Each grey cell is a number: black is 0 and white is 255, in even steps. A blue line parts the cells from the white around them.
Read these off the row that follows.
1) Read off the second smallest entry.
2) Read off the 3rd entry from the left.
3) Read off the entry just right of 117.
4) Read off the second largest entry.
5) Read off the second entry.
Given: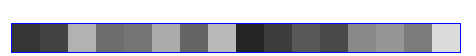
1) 53
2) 178
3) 171
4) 185
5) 67

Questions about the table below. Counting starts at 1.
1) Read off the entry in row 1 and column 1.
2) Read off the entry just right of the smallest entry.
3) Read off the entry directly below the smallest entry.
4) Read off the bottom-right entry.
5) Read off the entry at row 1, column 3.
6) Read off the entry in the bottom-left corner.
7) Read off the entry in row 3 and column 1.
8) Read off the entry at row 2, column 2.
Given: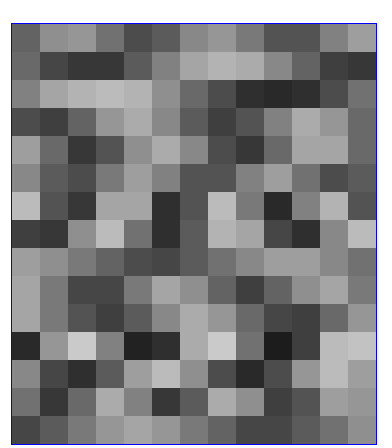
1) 99
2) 63
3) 76
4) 143
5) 150
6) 70
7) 129
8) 70

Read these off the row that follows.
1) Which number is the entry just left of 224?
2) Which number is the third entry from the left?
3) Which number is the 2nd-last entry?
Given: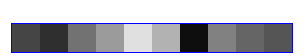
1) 155
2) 114
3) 101
